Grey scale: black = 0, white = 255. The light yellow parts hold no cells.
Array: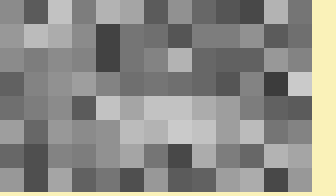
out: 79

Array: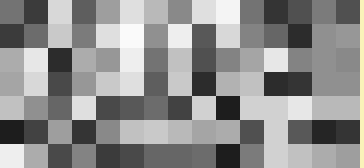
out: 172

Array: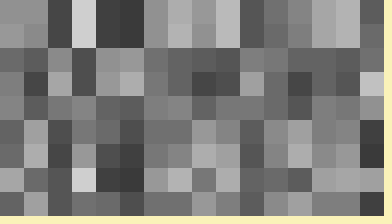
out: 160

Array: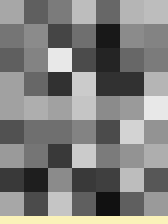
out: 75

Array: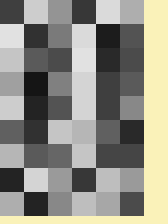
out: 35

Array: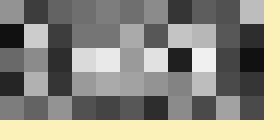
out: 99
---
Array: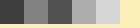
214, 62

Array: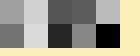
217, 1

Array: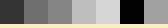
213, 3

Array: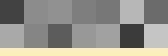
196, 59

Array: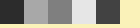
230, 44

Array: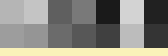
211, 26

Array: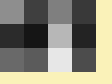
231, 21

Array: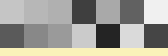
240, 36
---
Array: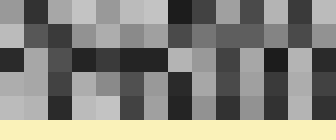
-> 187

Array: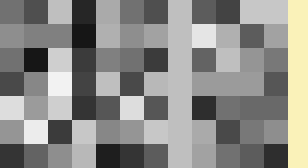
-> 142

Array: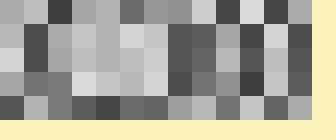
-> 184

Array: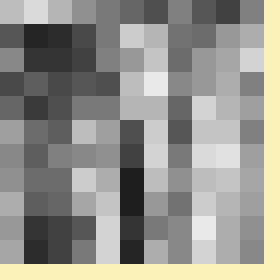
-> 86

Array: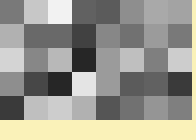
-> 177

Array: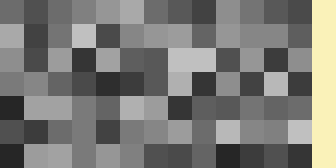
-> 169

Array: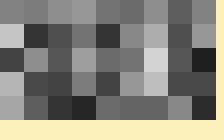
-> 197

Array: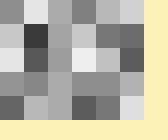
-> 200

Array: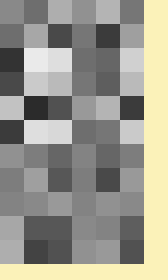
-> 110
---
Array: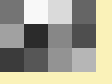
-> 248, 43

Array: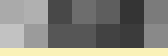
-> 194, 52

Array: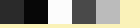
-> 252, 7

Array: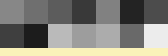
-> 236, 28

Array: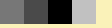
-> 193, 0

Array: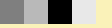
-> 232, 0

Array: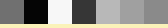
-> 247, 5

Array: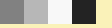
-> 248, 35
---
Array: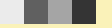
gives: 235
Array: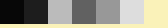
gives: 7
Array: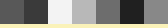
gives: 88
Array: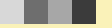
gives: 216
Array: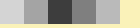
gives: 212
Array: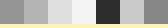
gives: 149
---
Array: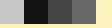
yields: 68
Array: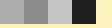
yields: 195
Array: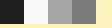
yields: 166
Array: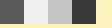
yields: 196
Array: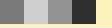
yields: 147
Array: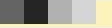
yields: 176
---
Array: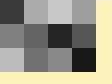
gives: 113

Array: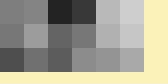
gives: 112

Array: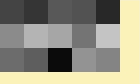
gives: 94

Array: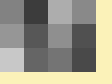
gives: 101

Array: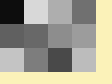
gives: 125

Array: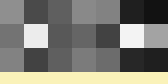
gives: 66

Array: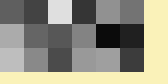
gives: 137
